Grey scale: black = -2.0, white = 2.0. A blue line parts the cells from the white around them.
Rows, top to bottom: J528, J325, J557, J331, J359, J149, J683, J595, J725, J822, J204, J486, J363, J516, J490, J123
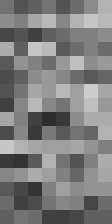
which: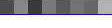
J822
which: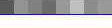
J359
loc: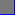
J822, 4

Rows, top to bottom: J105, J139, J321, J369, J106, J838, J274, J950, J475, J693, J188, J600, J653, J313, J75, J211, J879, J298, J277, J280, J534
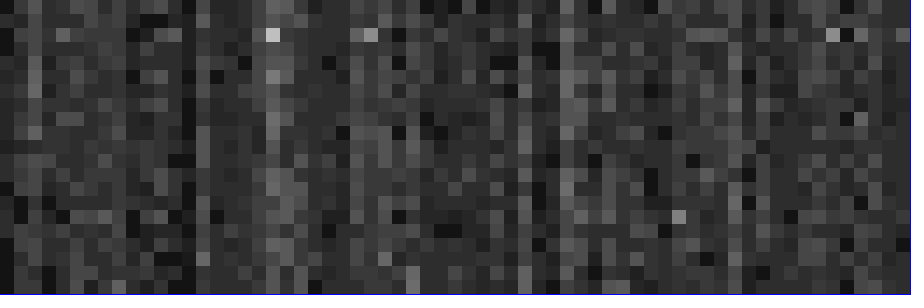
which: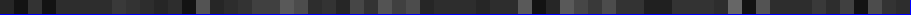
J75
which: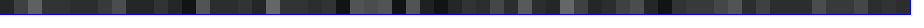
J693
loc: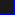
J277, 14
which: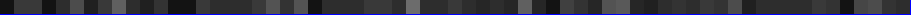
J534

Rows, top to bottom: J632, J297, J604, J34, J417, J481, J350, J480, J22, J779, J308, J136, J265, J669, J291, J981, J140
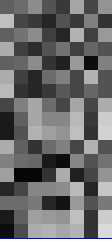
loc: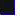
J291, 5
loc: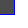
J140, 2
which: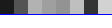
J779
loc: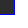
J34, 3
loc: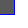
J350, 5

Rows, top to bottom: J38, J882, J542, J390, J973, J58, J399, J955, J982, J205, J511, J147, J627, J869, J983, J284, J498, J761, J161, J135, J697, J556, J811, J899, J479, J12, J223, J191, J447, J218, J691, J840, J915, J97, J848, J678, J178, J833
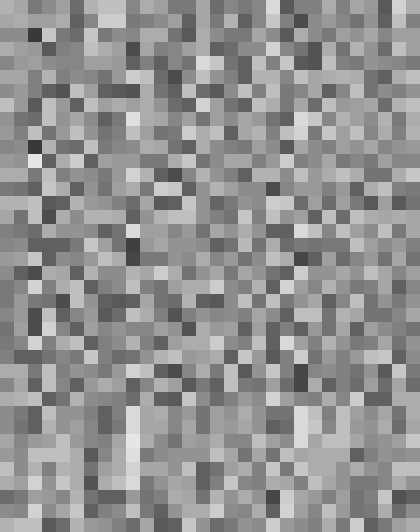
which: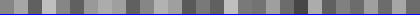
J191
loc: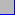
J761, 18
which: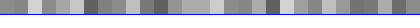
J178
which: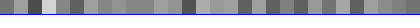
J899
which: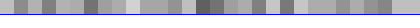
J97
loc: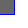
J983, 16

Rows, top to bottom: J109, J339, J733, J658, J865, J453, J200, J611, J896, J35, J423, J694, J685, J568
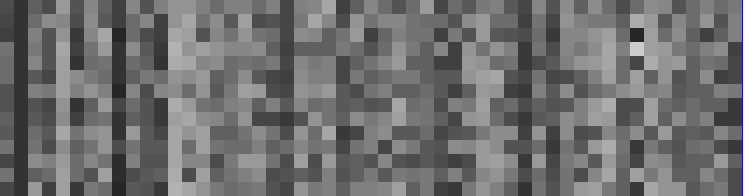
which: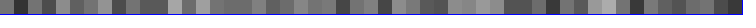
J423
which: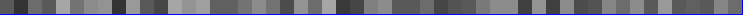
J35
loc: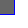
J733, 28

